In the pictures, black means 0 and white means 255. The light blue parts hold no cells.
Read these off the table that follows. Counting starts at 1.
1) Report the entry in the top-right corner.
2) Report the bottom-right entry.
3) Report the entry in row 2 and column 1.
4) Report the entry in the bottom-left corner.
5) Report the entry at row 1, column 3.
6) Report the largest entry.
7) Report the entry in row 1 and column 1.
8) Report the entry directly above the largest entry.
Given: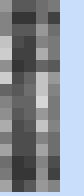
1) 121
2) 131
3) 131
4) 163
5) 89
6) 214
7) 152
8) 195

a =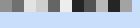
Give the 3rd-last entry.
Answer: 185
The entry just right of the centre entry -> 37
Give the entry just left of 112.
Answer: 144
